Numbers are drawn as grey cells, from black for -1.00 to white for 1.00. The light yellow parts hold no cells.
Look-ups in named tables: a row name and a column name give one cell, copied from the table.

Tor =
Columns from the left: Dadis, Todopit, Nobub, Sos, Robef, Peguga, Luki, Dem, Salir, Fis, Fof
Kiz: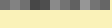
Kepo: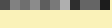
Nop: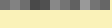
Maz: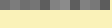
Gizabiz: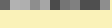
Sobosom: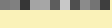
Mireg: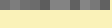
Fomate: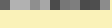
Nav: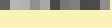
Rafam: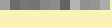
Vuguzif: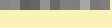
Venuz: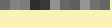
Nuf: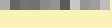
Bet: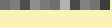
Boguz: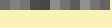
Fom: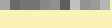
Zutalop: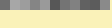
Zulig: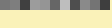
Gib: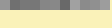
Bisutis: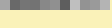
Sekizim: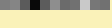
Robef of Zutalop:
0.21
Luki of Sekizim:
-0.16
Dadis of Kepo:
-0.40
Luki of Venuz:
-0.19
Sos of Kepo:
0.09
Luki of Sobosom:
0.57
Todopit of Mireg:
-0.02
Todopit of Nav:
0.42
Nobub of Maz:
-0.13

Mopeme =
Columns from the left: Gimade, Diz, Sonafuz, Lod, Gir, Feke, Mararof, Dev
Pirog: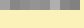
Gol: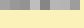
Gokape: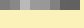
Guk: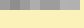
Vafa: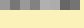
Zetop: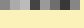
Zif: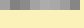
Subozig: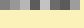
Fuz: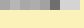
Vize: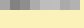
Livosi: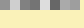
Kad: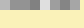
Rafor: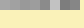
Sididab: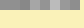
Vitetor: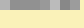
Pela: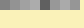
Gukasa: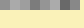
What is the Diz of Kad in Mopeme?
0.15
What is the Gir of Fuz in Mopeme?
0.27
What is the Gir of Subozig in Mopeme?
0.53
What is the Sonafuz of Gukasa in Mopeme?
0.24
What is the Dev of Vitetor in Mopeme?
0.22
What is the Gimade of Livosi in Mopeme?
0.15
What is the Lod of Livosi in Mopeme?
-0.09
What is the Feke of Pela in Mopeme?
0.19
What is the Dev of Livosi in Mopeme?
0.24
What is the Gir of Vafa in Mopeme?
0.38
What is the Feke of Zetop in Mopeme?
-0.14

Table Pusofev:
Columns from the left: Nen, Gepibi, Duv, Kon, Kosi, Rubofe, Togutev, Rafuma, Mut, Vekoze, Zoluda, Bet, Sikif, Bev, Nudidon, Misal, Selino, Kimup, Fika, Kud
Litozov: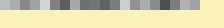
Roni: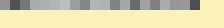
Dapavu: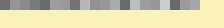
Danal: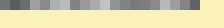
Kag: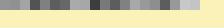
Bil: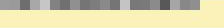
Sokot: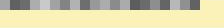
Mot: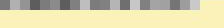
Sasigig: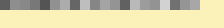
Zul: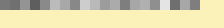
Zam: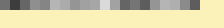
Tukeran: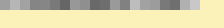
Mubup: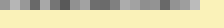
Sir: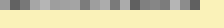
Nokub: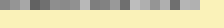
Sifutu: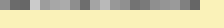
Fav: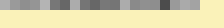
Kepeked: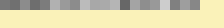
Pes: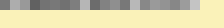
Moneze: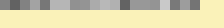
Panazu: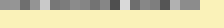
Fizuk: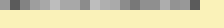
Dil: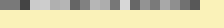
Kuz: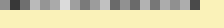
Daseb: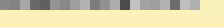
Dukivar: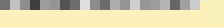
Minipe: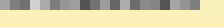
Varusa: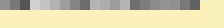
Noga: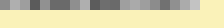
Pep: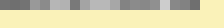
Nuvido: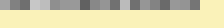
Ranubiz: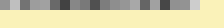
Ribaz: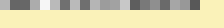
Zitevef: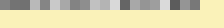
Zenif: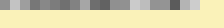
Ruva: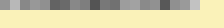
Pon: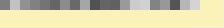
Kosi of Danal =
0.09
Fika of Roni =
0.20
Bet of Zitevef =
0.70
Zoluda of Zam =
0.71
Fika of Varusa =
-0.05
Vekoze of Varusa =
0.41
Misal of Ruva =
0.14
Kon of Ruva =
0.19
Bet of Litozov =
-0.03
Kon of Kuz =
0.46
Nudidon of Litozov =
0.36
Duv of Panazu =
-0.13
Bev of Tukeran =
0.48
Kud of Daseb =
0.38
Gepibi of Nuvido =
0.01
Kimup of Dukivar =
-0.20
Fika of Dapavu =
0.21
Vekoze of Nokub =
-0.01
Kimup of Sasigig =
-0.11

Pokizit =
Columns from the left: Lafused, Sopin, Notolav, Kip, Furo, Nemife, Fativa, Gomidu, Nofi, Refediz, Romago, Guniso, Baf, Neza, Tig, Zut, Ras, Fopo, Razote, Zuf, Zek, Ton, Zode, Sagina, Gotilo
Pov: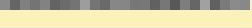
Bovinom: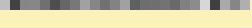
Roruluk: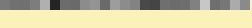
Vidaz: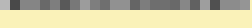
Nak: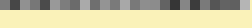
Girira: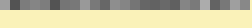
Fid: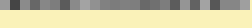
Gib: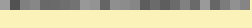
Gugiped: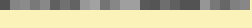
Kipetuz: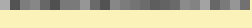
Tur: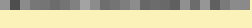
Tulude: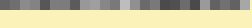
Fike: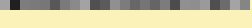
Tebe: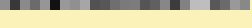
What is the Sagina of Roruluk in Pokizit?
0.34
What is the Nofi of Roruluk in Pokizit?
0.10
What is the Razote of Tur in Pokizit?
0.13
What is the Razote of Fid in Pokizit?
0.17
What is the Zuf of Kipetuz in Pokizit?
0.03
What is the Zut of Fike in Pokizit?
-0.21
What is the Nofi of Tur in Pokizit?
0.28

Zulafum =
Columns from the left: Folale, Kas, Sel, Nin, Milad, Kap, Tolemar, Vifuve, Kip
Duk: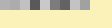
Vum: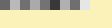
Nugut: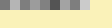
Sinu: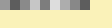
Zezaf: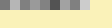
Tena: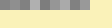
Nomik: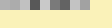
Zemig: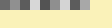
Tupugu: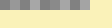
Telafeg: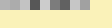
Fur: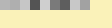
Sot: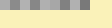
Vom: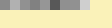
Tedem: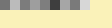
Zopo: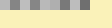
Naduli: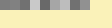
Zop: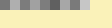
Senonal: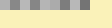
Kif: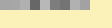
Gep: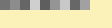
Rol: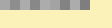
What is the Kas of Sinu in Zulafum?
-0.27
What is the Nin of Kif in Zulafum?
-0.19
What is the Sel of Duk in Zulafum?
0.51
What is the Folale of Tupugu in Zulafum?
0.02
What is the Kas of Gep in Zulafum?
0.10
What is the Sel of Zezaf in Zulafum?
0.00
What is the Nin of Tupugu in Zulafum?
0.31
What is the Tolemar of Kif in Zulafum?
-0.09
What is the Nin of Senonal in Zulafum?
0.05
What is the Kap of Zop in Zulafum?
-0.25
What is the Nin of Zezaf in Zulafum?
0.21
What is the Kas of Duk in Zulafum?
0.35
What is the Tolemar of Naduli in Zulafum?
0.48
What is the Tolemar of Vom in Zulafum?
0.13
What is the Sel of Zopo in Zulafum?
0.49
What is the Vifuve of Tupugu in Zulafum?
0.01
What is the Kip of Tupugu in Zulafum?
0.29
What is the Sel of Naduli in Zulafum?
-0.11
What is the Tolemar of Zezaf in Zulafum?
0.27
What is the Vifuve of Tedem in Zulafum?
-0.04

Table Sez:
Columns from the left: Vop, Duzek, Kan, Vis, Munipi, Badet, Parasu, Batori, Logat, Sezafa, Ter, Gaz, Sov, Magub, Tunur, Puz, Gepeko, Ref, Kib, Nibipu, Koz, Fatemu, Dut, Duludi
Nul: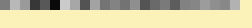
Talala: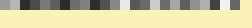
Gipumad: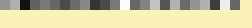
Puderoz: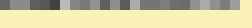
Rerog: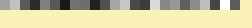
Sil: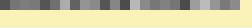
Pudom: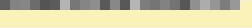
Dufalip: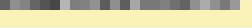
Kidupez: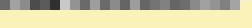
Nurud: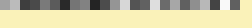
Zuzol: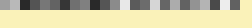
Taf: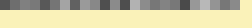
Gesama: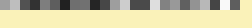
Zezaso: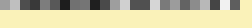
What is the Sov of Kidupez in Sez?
-0.21
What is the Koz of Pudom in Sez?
0.35
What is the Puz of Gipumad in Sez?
0.53
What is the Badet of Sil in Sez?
-0.12
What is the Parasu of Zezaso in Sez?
-0.77
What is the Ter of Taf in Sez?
-0.38
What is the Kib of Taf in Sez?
-0.42
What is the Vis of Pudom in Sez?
-0.15
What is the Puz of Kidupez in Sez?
-0.09
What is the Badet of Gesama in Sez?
-0.26
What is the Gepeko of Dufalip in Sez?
0.00
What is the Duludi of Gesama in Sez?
-0.26
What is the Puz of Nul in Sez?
-0.17
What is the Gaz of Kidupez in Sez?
0.09
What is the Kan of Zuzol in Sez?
-0.68
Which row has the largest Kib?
Nul

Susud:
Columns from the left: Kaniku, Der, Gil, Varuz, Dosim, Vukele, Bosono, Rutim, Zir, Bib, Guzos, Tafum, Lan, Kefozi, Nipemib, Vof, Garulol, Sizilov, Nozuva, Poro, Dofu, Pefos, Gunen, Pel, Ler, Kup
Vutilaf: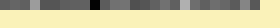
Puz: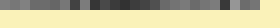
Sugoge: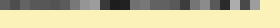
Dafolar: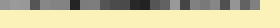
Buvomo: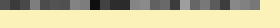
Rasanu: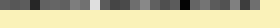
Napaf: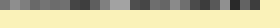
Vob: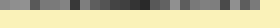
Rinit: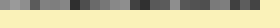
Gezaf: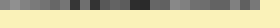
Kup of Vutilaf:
-0.31
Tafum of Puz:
-0.54
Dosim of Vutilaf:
-0.33
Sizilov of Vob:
0.13
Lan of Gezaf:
-0.28
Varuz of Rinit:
-0.29
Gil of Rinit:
0.11
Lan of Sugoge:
-0.74
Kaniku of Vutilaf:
-0.26
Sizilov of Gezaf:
0.07
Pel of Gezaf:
0.00
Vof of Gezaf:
-0.20
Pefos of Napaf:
-0.31
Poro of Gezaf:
-0.12
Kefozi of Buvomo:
0.04

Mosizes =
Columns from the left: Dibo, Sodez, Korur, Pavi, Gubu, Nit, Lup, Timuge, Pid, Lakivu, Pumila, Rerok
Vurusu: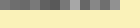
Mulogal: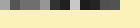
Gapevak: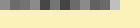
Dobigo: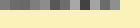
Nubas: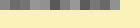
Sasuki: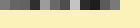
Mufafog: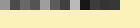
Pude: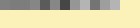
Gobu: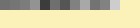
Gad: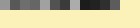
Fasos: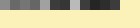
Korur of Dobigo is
-0.18
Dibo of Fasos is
0.09
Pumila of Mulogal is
-0.37
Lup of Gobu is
-0.33
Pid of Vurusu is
-0.19
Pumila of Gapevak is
-0.16
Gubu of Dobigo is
0.10
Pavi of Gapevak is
0.09
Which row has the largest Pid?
Pude

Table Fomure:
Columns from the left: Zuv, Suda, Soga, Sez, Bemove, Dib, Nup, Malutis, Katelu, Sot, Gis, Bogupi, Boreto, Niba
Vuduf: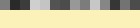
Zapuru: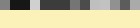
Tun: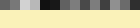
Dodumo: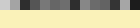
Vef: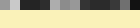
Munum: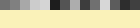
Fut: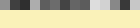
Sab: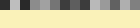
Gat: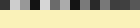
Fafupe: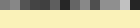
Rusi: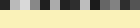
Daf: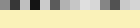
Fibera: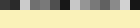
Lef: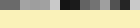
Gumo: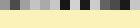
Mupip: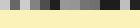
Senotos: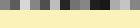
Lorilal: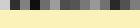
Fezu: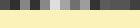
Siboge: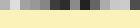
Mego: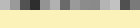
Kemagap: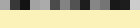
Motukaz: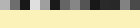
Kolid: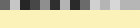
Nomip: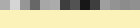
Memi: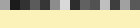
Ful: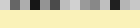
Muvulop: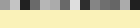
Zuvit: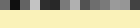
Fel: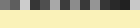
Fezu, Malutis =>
-0.12
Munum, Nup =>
-0.34
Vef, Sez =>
-0.72
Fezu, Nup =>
0.29
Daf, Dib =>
-0.29
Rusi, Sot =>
-0.79
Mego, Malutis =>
0.21
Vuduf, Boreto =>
-0.10
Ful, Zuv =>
0.62
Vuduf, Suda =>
-0.67
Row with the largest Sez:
Motukaz

